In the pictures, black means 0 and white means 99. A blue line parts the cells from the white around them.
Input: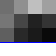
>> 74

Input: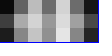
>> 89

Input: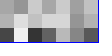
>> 93

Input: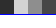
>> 82

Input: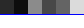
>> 85

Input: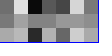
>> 87

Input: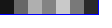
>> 78

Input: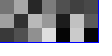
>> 86

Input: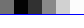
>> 98
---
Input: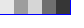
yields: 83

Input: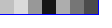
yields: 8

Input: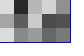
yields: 79

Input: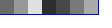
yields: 18

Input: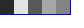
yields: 34

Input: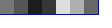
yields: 21

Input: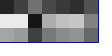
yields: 67

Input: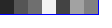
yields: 94

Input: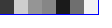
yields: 52

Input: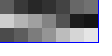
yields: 51
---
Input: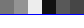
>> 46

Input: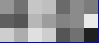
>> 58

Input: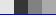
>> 89

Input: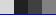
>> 84

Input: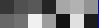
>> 21

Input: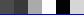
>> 29

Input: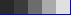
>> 16

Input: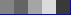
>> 51

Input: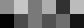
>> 55

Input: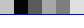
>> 76
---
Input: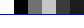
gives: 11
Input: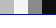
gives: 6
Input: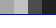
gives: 13
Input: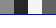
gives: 38
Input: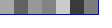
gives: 48
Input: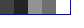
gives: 99
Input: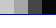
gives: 3
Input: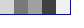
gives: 93
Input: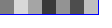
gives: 74
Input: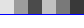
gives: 22
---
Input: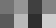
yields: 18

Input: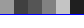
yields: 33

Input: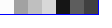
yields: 74

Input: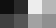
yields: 63

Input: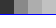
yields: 67

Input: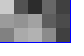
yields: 69

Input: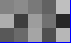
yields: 64

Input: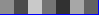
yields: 78

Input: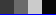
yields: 79

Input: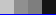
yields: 49
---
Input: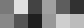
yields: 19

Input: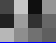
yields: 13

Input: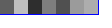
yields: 31

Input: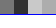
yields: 46

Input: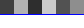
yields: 25

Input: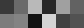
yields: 15

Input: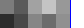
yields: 28

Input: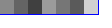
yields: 35

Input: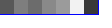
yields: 34

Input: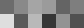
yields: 31
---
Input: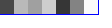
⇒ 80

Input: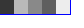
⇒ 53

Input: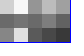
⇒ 41

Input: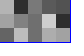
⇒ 43

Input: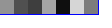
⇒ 64

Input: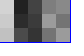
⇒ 23
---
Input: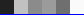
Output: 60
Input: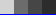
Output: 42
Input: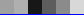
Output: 36
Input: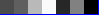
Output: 15
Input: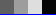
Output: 61
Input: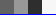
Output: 59
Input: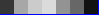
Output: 57
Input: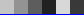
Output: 13
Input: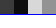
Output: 5
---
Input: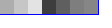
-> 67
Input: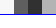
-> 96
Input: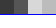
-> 22
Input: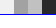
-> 93
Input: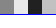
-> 52
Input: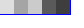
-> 86
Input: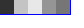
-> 19
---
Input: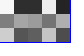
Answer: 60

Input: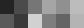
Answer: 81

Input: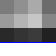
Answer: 77

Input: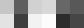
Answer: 94

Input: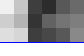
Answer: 20

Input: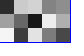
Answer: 9
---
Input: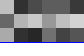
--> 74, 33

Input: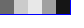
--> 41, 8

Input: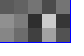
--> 35, 32

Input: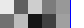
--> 91, 62

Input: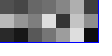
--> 31, 5

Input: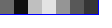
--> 41, 21

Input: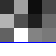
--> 18, 47

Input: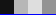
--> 7, 57

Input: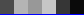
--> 29, 4
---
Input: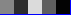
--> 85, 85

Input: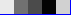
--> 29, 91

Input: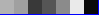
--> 33, 91

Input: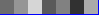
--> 35, 83

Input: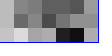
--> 29, 85

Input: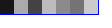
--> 73, 79
